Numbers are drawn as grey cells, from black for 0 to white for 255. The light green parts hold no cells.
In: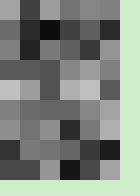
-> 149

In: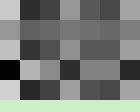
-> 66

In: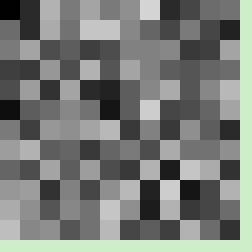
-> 143

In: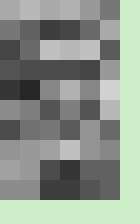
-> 62

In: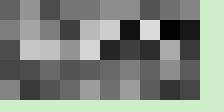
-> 84

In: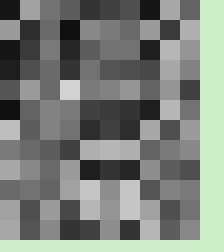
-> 136

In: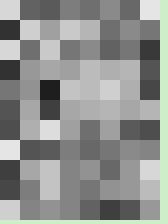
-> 146

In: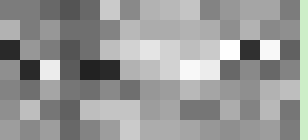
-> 157

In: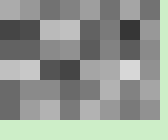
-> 178
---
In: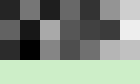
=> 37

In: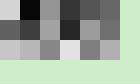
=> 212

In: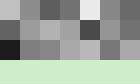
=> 192

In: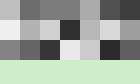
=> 191

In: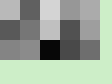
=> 185

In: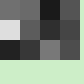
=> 112

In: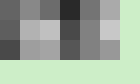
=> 100
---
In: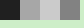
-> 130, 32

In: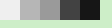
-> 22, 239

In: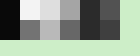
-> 82, 9

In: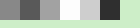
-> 47, 136

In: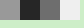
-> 239, 153

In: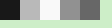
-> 103, 24

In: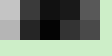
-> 88, 181
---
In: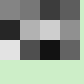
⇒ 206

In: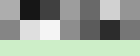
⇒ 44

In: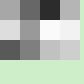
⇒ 250

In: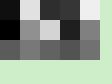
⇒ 31

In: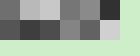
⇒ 98

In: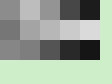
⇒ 203

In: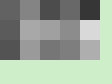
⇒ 140
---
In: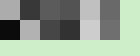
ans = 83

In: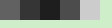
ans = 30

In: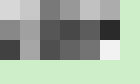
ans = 152

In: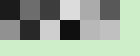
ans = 220

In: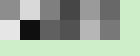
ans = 70

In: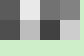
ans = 233

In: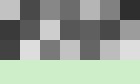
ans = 181

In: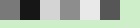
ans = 141

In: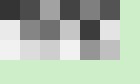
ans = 67

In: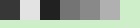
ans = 116
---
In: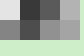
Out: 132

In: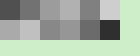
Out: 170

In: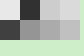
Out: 64

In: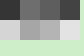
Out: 213

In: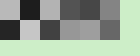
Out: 37

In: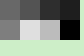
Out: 126

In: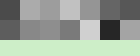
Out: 93

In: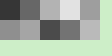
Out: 143

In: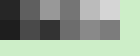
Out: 30

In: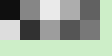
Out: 221
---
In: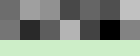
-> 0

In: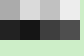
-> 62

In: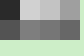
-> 118

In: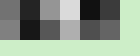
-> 79

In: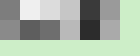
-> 44

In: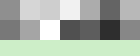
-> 46

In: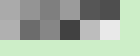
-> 189

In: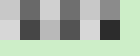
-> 215

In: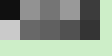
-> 81

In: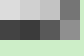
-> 89
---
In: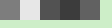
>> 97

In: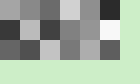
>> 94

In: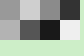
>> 239

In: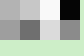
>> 139

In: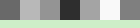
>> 127

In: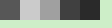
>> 42

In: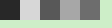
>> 109
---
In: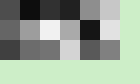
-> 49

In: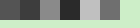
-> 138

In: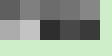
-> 108

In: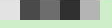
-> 109

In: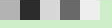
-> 215

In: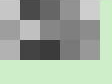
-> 102

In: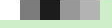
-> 28

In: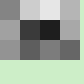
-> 230

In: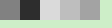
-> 218

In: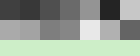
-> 79
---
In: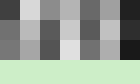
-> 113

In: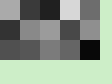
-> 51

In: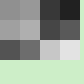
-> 160

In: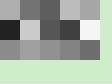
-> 34

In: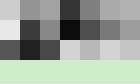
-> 232

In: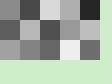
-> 94

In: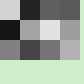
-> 21

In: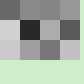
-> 209
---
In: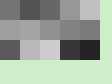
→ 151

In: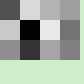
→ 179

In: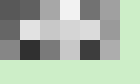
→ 114

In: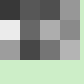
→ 79

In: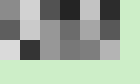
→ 195

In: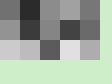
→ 161

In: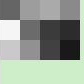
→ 170
